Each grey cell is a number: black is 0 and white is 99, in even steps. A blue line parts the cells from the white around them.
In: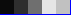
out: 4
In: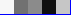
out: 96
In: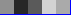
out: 56
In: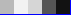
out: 72
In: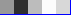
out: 59
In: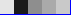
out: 89
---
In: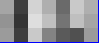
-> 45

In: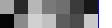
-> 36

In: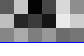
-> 8

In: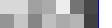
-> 66

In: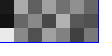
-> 69

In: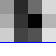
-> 20

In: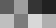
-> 48

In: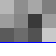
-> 52

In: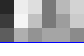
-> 47

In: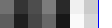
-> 9
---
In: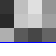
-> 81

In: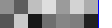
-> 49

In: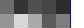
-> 35

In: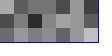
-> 59

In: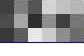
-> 25

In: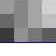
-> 64

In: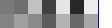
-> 40

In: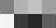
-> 15
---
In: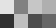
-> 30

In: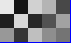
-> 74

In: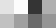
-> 41

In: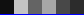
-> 39

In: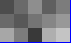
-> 22

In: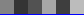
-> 32

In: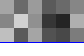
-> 64

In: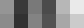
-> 51

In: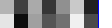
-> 62
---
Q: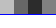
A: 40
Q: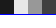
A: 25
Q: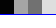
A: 44
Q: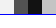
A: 32
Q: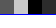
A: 17
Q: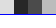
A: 29
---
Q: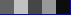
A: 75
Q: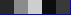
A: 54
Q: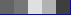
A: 46
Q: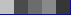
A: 29
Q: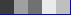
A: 62
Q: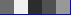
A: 93
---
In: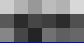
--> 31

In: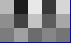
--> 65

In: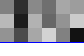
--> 79

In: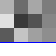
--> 52

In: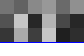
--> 15

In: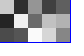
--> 69

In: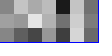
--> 48
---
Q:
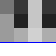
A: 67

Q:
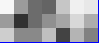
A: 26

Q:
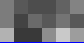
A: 55

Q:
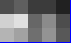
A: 43

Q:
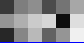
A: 38

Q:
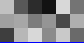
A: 54

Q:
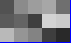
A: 51

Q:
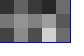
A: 30

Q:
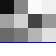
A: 48

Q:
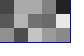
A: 76
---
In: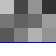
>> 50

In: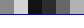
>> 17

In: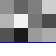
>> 10

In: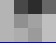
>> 67

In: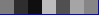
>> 31

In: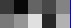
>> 87

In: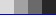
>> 63

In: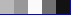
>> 97

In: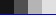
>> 31
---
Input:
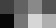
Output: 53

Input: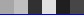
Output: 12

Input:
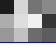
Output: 45

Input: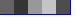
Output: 76

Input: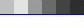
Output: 26

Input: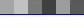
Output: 61

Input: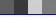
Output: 80

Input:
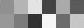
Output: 66

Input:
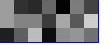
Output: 48

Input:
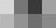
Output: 22
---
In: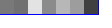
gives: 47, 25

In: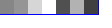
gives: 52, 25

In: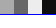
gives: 66, 6

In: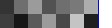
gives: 20, 12

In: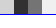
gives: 82, 93

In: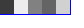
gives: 23, 81

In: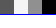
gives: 34, 1

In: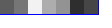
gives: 36, 27

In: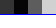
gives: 20, 81

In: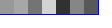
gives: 59, 34
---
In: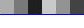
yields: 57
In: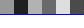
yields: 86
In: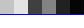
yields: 13
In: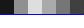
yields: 46
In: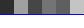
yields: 37
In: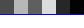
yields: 15
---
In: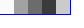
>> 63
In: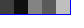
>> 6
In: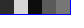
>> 83
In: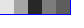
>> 64
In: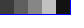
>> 37
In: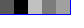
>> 0
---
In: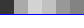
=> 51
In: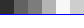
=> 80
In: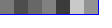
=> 57
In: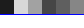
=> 52
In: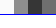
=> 43
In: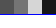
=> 9
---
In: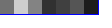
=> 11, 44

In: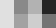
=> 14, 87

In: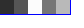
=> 72, 18

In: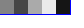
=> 8, 51

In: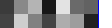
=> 38, 26

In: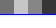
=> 21, 44

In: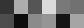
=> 44, 30
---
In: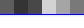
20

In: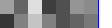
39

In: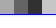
39

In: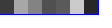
65

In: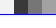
22

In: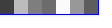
73

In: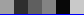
18

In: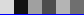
7

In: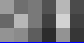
43

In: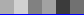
81
